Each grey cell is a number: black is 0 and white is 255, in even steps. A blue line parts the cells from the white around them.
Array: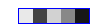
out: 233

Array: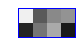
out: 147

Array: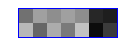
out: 172

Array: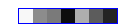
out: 122

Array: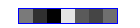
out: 2

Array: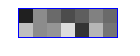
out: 149

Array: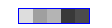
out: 221
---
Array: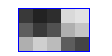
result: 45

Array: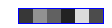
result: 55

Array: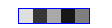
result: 54

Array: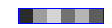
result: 93

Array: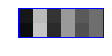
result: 23

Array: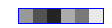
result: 82

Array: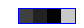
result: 34

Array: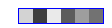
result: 92

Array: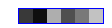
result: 57
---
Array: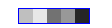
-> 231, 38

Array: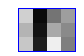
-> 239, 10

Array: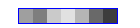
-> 225, 61

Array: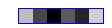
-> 208, 2

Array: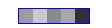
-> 201, 50

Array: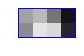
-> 228, 20

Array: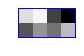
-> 246, 1

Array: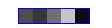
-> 197, 13

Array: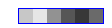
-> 230, 56
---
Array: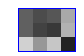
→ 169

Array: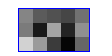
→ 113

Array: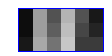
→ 24

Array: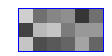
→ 112

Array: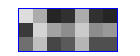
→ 37

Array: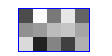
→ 100

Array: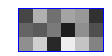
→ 49
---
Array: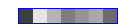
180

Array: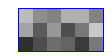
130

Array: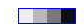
120

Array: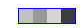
214

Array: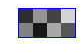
67

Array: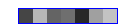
100

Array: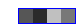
192

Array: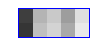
201

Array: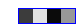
11

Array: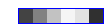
194
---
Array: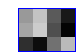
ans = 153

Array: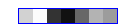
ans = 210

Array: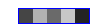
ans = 69

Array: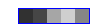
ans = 49

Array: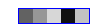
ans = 98

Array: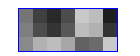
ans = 117

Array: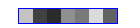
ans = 196

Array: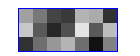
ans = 161
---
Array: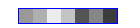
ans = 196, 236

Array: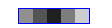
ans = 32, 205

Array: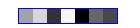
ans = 246, 246

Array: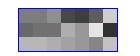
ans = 174, 229

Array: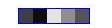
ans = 228, 228

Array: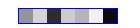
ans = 204, 241

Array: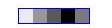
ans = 89, 235

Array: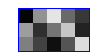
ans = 116, 229

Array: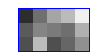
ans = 123, 240
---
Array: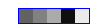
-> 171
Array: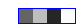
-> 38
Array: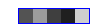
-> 63
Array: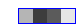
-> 91
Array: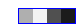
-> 80
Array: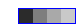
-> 169
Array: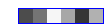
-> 246
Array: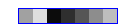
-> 12
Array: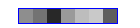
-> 40
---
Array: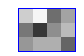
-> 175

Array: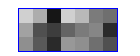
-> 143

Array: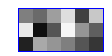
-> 127

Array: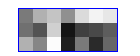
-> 122

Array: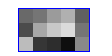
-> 45

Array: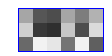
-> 116
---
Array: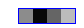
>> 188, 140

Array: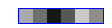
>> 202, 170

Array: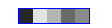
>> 228, 181

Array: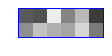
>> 237, 214

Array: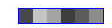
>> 196, 163

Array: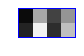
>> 242, 191

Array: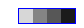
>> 215, 132

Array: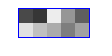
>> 237, 225

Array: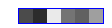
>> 234, 159
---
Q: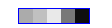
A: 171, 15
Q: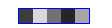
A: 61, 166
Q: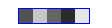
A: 82, 229
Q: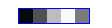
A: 8, 123
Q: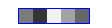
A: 124, 103
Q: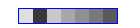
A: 222, 89
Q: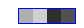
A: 174, 81
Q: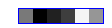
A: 121, 150
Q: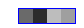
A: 106, 159
